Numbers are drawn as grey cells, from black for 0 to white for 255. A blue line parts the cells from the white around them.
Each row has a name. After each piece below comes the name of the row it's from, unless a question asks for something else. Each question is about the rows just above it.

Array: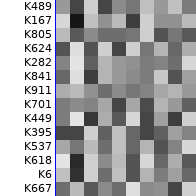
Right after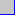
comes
[83]
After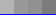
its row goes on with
[131 110 215]
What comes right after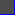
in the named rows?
[180]
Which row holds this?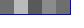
K667
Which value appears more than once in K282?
[131]

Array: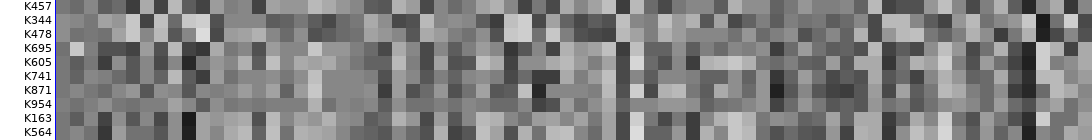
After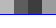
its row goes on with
[114 135 135 142 120 142 191 135 135 135 127  81 156 135  87 127  99 135
 142 127  73 107  61  61 170 127 156 191  73 135  93 135 135 127  99  99
 142  99 150  55  99 156 114  73  93  81 170  87 107  67 135 177 150  99
 107 170  87  47 185 185 135 156]
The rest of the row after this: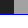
[135 170 185  99 191 114 177 170 162 135 107  99  87 135 107  81 177  67
  87 191 162  81 177 114 185 191 135 107 162  73 220  99  99 150  61 177
 135 199 185 114  81 107  87  81 150  67 177 170  55 142 191 162 214 135
  93 150  99 135  33 135 114 170 156]
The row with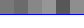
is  K871
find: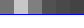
K478

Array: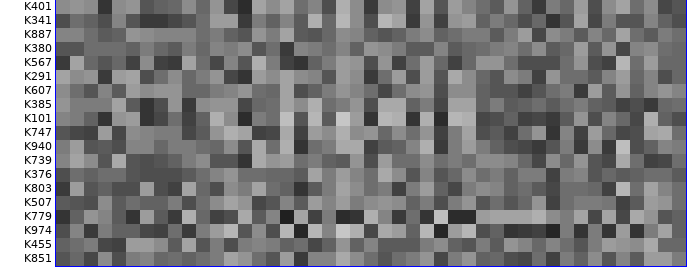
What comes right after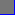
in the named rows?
[65]
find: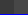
K341
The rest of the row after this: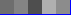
[ 58 140 148  65 163  85 156 132 110  91 148  98  58 124 104 156  78 140
 163 110 140  71  85]

